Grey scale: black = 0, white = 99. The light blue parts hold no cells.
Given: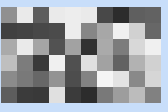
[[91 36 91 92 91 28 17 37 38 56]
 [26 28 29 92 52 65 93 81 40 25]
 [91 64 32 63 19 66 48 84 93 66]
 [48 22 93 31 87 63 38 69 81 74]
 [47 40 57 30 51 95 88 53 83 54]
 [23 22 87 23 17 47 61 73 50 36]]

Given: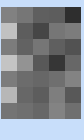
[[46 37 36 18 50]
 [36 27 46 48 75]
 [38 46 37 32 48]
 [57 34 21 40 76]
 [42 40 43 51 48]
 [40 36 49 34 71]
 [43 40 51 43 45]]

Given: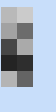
[[79 72]
 [42 63]
 [66 27]
 [18 14]
 [39 70]]

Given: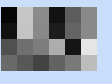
[[77 54  7 36 53  2]
 [76 53 11 39 53  7]
 [43 48 67  8 89 31]
 [34 26 38 47 73 41]]

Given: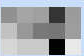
[[64 62 20 60 56]
 [59 47 46 61 75]
 [78 78  1 90 83]]

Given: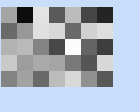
[[ 5 88 35 73 27 14 64]
 [59 87 84 41 81 86 41]
 [72 51 28 98 39 24 69]
 [61 66 64 47 33 84 78]
 [63 41 73 84 56 34 51]]
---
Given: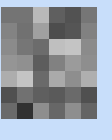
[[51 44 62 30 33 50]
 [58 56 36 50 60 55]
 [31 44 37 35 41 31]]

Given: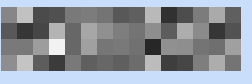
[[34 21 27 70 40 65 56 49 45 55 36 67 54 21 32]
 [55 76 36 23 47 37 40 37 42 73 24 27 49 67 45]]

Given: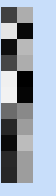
[[89  3]
 [27 67]
 [94  2]
 [15 61]
 [16 61]]

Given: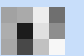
[[67 11 87 55]]

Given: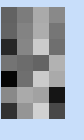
[[39 51 67 46]
 [45 42 39 69]
 [53 66 63  8]]

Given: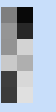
[[58 15]
 [78 68]
 [23 87]]

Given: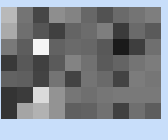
[[66 43 33 25 39 42 49 23 41 35]
 [22 34 25 35 51 44 35 39 45 48]
 [20 23 85 57 46 43 46 47 47 47]]

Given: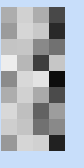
[[60 83 78 16]
 [92 71 24 77]
 [67 81 66 29]
 [80 76 44 53]]
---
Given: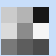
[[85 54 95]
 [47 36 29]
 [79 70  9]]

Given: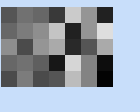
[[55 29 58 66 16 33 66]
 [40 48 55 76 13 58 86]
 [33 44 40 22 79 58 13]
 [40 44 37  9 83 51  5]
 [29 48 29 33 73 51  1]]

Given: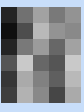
[[ 6 30 72 57 53]
 [14 44 63 47 57]
 [14 47 60 40 63]
 [24 69 53 27 66]
 [21 66 50 37 72]
 [33 78 40 33 78]]

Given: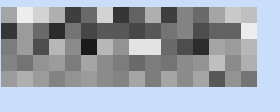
[[64 92 82 68 24 41 82 21 38 68 24 51 41 64 78 74]
 [60 68 60 51 57 60 54 51 64 48 64 54 64 34 57 45]
 [51 45 57 60 48 64 54 48 41 48 45 54 57 74 54 68]
 [21 60 41 17 45 27 34 34 27 34 45 51 30 38 38 92]
 [48 60 30 71 54 10 71 57 88 88 41 30 17 64 60 71]]

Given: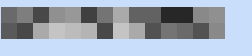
[[35 28 66 76 73 70 28 76 66 32 45 41 32 53]
 [41 49 28 56 59 25 45 66 38 38 15 15 53 56]]

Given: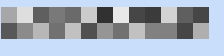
[[34 54 71 44 75 31 58 44 75 50 50 27 68]
 [65 86 37 47 41 79 19 90 27 23 82 37 27]]

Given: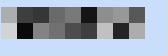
[[82  4 51 44 30 24 75 14 67]
 [67 24 21 41 47  8 55 59 34]]

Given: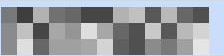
[[47 24 69 44 40 27 27 69 75 34 72 40 31]
 [54 86 40 62 62 65 82 37 31 54 47 62 89]
 [54 75 27 65 58 86 65 40 31 78 34 72 82]]
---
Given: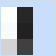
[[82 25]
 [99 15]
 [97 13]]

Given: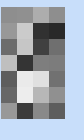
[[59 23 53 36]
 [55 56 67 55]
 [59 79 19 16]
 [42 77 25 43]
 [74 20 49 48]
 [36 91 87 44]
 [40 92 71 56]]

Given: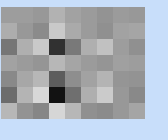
[[71 57 52 83 71 56 54 59 64]
 [61 61 59 69 63 60 57 60 59]
 [67 59 54 78 66 60 56 63 64]
 [46 68 78 19 47 68 75 61 56]
 [63 60 58 71 64 60 58 62 61]
 [53 65 71 36 55 63 70 58 57]
 [42 70 84  7 43 68 79 59 53]]

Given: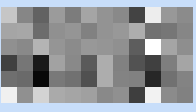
[[93 56 82 66 64 62 53 56 24 94 54 50]
 [77 52 38 60 48 64 57 53 26 92 59 54]
 [64 65 42 56 58 50 57 59 67 44 46 52]
 [56 53 70 58 54 59 58 56 36 99 64 55]
 [25 46 10 63 53 35 67 50 32 25 49 64]
 [43 41  3 47 44 31 67 51 50 15 44 51]]

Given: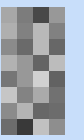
[[42 22 75 55]
 [65 48 28 59]
 [68 50 72 50]
 [54 41 72 40]
 [69 59 39 73]
 [46 59 81 38]
 [77 51 66 44]
 [54 70 40 42]]

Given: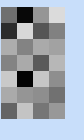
[[39 76 46 59]
 [43  3 58 85]
 [17 84 33 50]
 [67 51 66 63]
 [51 66 35 71]
 [78  1 77 55]
 [66 58 55 44]]

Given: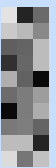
[[85 46 75]
 [88 14 41]
 [78 72 53]
 [37 39 73]
 [19 40 73]
 [68 38  4]
 [42 48 61]
 [ 4 48 67]
 [47 49 39]
 [73 73 14]]
